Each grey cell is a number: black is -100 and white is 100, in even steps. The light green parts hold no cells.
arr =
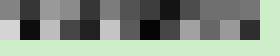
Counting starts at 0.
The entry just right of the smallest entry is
-46
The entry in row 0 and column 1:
-58
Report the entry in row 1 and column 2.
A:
48
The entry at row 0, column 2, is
20
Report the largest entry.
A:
66
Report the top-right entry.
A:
-8
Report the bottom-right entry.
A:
-64

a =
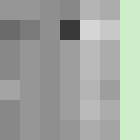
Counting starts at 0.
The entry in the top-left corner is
18
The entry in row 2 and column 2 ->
12
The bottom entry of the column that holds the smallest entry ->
18
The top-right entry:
35
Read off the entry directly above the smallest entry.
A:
7
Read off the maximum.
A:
68
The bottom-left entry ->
7
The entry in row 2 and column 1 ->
18
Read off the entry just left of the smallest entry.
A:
12
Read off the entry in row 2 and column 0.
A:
7
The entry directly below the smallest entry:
24
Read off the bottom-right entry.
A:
29

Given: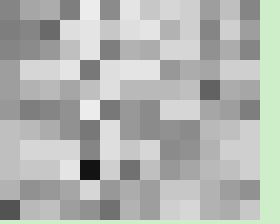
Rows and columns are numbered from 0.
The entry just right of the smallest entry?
62
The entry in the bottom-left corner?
-35
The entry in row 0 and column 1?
30
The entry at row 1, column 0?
-1
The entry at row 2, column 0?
4
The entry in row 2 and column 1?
9
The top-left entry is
4
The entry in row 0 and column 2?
35
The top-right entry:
4
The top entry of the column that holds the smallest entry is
85
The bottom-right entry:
56
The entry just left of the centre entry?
-6
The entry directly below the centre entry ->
19

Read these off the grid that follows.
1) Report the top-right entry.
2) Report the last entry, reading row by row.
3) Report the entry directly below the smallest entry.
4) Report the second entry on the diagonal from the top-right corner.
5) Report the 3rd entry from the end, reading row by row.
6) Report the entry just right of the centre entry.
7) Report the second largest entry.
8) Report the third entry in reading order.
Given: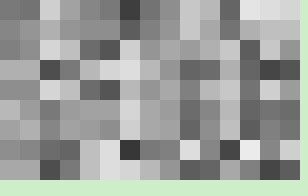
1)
67
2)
-27
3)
67
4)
50
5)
0
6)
32
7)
79
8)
62
